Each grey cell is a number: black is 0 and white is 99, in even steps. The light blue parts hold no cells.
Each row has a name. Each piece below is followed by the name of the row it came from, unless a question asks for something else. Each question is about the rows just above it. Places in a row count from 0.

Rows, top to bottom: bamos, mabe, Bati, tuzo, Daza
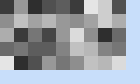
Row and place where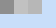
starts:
Daza, 5
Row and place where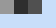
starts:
bamos, 1
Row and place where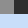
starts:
Bati, 6
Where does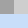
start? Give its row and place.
mabe, 6
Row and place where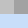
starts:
mabe, 1

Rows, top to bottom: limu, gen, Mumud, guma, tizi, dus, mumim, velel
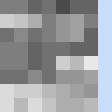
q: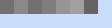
Mumud
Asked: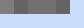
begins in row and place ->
guma, 1
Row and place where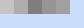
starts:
gen, 1
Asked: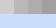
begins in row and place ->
mumim, 2
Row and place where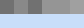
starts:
dus, 1
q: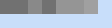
dus

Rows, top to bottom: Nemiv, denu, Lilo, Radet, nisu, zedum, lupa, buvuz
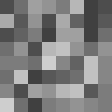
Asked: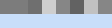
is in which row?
nisu
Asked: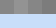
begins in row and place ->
buvuz, 4
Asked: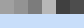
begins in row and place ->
Nemiv, 2

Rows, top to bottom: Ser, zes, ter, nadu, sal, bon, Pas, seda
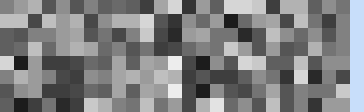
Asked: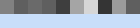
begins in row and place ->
Ser, 6
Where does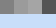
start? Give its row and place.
ter, 3
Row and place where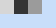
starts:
Ser, 12
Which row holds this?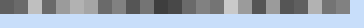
nadu
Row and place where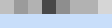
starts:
zes, 3
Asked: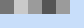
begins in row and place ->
nadu, 15

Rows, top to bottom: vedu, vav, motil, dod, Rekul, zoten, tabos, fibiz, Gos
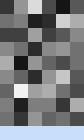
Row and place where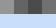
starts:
Rekul, 2
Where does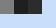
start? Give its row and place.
vav, 1
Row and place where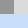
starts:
vedu, 1
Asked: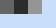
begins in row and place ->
zoten, 1

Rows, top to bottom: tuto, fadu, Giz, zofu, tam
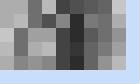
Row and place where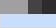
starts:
Giz, 2
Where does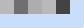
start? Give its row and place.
zofu, 0
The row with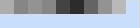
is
tam
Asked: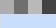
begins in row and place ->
tuto, 1
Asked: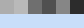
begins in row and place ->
fadu, 0

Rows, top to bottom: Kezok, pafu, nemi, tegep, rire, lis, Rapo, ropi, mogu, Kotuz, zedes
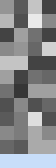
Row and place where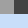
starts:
lis, 0
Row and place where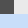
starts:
pafu, 1
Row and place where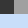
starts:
Rapo, 1
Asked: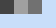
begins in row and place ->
nemi, 0

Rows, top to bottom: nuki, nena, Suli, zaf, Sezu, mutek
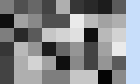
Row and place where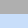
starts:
mutek, 1
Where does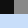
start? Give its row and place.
Sezu, 4
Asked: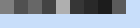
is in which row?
nuki
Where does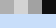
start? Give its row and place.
Sezu, 1
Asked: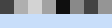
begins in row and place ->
Sezu, 0
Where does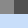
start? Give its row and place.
nena, 2

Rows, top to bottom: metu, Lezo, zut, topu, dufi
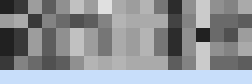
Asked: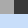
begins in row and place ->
Lezo, 1
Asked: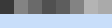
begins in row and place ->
Lezo, 2

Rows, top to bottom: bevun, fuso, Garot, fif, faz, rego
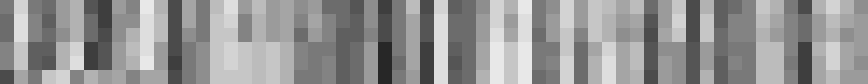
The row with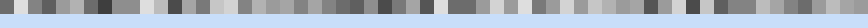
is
fuso
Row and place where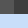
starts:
bevun, 6
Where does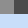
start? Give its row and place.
fuso, 26
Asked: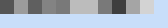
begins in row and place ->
faz, 49

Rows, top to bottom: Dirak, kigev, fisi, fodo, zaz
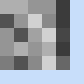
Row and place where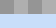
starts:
fodo, 0
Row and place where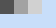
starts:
fisi, 1
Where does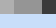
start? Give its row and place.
Dirak, 1
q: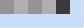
fodo
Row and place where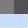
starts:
zaz, 0
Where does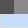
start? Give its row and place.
zaz, 1
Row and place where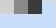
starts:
kigev, 2

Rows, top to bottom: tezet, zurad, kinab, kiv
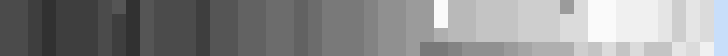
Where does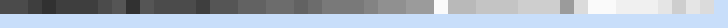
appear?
tezet
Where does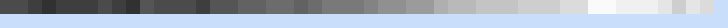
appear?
kinab
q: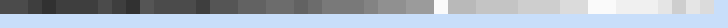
zurad

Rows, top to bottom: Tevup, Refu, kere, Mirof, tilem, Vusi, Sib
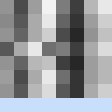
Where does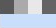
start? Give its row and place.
Refu, 1
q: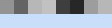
tilem
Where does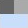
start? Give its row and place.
kere, 1
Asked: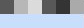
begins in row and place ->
Sib, 1
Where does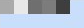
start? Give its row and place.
Mirof, 1

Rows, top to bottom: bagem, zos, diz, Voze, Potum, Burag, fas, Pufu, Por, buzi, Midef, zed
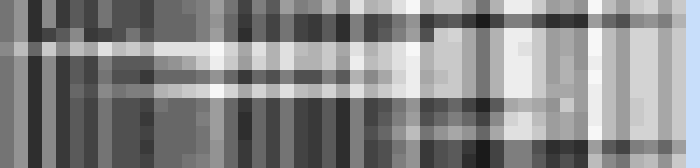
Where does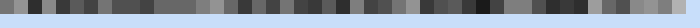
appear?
zos
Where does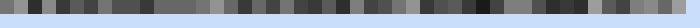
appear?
Midef
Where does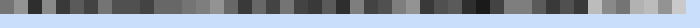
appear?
zed
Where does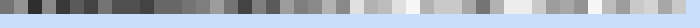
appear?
bagem
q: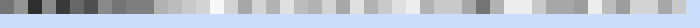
fas

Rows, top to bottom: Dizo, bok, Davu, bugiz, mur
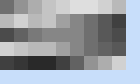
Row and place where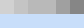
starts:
bugiz, 0
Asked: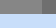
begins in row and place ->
Davu, 3

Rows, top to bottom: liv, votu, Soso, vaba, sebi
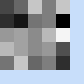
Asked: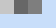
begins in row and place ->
sebi, 1
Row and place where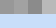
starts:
Soso, 0
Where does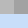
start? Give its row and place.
vaba, 0
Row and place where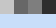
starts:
sebi, 1

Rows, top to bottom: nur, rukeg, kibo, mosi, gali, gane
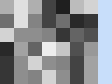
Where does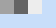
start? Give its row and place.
mosi, 1
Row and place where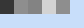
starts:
gane, 0
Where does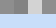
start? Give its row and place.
gane, 1
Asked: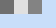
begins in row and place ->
rukeg, 0
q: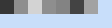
gali
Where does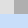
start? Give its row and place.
nur, 1
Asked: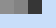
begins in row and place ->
kibo, 2

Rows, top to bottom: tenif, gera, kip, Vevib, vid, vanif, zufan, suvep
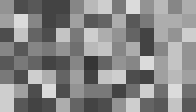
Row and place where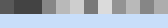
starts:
tenif, 2
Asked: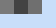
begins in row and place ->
zufan, 7
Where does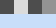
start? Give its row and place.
zufan, 2
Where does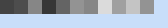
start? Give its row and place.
vid, 3
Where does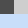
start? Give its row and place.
vanif, 1
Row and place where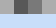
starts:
gera, 8
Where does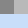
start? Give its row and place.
tenif, 5

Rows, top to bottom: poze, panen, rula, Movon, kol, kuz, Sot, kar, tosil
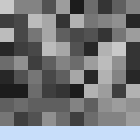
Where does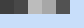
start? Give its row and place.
Movon, 1
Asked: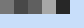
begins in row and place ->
kuz, 2

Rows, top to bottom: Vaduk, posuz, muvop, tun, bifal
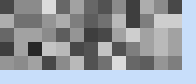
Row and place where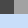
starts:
muvop, 7
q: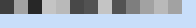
tun
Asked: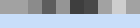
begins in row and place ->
muvop, 1
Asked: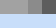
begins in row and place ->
muvop, 1
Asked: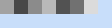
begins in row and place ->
bifal, 2

